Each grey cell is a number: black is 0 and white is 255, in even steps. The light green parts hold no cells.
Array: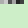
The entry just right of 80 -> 162
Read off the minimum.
35

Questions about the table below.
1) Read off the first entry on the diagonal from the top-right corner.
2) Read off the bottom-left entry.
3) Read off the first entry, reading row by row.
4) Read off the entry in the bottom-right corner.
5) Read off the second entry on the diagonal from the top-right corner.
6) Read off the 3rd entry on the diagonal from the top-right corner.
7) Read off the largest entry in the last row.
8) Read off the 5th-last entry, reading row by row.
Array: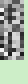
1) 199
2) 29
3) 156
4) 131
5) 170
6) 70
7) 215
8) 86

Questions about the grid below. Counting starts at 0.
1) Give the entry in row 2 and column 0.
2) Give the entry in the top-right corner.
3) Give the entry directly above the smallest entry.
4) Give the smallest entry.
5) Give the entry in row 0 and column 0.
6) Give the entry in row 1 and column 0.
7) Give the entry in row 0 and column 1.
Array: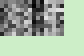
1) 26
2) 164
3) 14
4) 1
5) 125
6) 125
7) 112
